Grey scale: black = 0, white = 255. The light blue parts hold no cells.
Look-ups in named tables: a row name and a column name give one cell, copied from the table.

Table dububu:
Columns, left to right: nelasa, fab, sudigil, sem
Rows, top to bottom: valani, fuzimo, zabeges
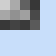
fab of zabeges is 67
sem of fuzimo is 73
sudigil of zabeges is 58
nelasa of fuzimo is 167
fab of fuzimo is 145
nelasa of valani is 207
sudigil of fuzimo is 160
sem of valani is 55
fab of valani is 170
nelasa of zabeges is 56
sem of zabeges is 90
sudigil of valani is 97

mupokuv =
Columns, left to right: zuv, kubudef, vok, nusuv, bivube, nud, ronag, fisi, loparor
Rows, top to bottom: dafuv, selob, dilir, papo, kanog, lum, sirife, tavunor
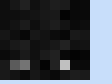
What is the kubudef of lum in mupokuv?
16
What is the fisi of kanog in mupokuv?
17
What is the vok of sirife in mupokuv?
116
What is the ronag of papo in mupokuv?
7
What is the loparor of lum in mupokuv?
6
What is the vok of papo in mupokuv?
7
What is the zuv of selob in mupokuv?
14
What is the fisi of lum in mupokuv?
3
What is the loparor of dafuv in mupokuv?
10
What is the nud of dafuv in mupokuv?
30
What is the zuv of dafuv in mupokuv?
13
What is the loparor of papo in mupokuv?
22
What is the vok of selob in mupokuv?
17
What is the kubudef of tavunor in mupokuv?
19
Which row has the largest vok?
sirife

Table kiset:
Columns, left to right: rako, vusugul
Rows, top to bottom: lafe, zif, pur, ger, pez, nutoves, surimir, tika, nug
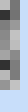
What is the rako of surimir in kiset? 49
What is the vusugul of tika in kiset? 124
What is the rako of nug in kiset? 149
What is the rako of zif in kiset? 51
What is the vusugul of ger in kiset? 194
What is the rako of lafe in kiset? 190
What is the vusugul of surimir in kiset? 125
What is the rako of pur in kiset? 126
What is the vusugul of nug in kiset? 194
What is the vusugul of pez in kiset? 189
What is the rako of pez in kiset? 144
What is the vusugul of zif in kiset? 115
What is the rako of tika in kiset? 184

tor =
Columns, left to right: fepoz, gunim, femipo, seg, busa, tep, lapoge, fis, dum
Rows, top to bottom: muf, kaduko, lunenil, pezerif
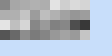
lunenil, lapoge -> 135
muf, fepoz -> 135
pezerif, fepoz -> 85
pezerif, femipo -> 141
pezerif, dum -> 197
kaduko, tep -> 177
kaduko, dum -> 157
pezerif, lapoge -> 163
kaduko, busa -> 190
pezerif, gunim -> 105
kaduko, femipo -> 196
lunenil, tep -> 129
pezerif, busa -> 133

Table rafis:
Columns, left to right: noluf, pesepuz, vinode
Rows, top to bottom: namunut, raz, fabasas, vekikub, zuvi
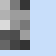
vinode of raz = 156
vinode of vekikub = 158
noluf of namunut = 189
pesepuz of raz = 157
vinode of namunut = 53
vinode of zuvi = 51
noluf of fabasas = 218
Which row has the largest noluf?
fabasas

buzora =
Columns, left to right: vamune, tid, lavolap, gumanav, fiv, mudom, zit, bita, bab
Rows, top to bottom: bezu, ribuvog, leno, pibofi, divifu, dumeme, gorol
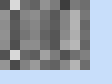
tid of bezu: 217
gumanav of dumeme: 94
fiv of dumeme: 161
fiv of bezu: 146
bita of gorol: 180
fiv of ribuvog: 113
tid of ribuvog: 84
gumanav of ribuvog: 141
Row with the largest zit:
divifu

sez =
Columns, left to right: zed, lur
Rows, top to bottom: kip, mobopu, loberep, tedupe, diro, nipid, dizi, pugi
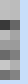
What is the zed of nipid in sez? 106
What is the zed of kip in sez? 191
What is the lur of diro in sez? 155
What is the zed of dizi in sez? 199
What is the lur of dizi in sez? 177
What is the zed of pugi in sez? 114
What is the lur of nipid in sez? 127
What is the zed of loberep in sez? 57

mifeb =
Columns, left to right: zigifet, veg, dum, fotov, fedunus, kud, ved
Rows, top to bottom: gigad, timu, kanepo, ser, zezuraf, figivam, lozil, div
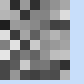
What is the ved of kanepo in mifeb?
70
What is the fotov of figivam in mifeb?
99
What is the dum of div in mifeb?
72
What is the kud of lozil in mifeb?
81
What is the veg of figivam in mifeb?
85
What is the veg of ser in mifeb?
57
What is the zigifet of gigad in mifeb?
187
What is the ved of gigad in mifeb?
167
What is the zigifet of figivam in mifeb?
229
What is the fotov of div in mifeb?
64
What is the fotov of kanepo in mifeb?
137
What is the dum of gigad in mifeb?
154
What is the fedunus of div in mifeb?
80
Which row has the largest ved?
timu

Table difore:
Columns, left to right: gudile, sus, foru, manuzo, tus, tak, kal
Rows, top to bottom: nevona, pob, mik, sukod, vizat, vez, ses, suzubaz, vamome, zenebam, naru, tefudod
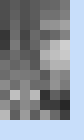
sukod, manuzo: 105
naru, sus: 109
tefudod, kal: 63
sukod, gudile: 54
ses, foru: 112
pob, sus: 95
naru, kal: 39
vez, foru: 91
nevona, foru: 81
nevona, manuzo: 91
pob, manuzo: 92
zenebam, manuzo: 185
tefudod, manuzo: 94
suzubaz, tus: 90
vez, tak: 191
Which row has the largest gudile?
tefudod

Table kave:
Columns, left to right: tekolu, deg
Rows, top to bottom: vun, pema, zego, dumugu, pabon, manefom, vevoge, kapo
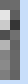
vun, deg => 108
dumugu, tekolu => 79
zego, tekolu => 203
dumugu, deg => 112
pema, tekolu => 229
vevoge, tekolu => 138
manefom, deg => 104
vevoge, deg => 103
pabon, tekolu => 180
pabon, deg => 99
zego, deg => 53
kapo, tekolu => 126
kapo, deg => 100
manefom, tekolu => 131
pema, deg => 94
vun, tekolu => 107

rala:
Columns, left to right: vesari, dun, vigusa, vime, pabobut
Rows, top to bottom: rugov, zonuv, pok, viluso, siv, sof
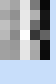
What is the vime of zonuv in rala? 178
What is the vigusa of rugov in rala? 228
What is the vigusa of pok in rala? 231
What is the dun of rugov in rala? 165
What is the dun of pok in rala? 162
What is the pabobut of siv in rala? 14
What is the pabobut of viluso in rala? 99
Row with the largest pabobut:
viluso

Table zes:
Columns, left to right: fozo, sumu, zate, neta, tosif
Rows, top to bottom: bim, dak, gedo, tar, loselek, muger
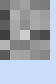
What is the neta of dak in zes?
167
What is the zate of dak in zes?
150
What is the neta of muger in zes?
144
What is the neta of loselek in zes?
149
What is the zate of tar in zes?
205
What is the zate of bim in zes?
161
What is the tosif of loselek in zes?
156
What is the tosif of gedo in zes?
161
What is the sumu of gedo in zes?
168
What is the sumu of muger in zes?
164
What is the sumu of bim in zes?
149
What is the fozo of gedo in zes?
92
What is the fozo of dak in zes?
71
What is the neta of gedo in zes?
168
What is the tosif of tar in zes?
75
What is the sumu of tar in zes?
165
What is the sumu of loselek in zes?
129
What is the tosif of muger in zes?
135

